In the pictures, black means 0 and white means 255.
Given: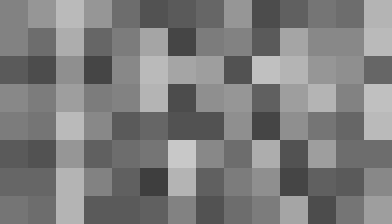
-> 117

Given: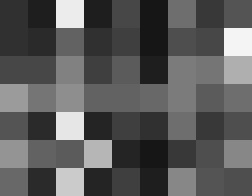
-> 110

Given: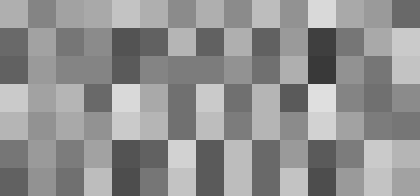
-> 169

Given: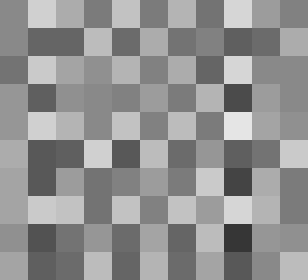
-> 214

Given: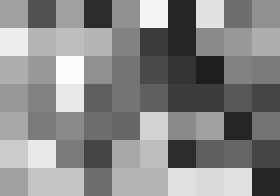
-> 225
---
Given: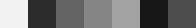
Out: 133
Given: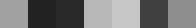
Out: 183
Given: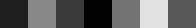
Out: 2
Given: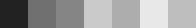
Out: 202
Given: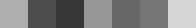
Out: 151
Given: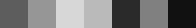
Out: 186
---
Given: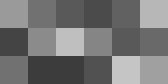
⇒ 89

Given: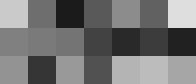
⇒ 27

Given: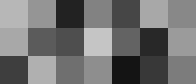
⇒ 34

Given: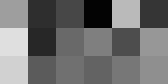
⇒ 71

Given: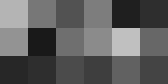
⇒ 82

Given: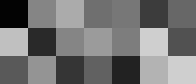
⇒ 171

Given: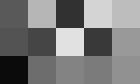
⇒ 49

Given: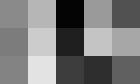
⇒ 4
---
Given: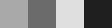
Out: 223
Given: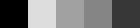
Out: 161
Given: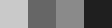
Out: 138
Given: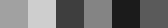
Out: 62
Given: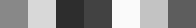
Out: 45
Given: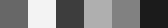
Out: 61
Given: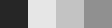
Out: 195
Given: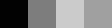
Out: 203
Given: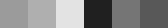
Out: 227
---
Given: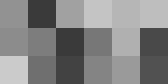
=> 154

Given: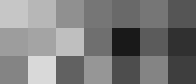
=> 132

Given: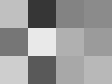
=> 168

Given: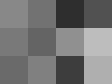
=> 61

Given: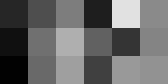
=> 153

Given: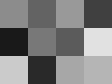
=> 167
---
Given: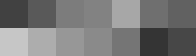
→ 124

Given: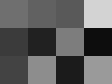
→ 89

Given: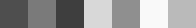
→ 62

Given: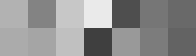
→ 199

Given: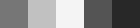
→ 244

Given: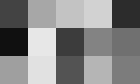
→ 195
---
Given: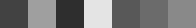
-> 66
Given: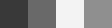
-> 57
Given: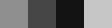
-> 143
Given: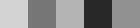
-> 210
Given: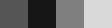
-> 85
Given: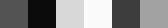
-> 83
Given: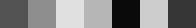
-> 82
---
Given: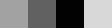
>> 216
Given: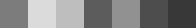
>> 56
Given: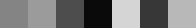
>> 184
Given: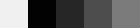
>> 123
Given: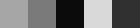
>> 48
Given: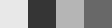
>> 104
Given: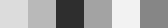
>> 134
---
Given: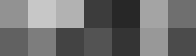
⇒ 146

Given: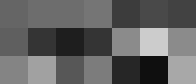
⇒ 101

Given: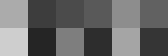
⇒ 171

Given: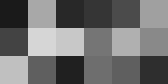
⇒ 26

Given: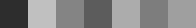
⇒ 45

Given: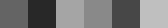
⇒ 100

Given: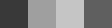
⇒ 57

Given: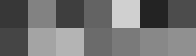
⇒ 55

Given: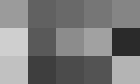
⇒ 155

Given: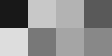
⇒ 24
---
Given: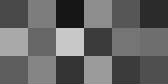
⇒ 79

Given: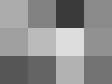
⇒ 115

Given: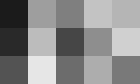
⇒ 121

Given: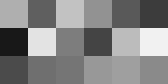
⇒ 138

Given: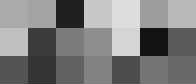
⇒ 105

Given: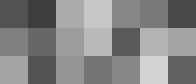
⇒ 97

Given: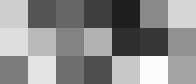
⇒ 164
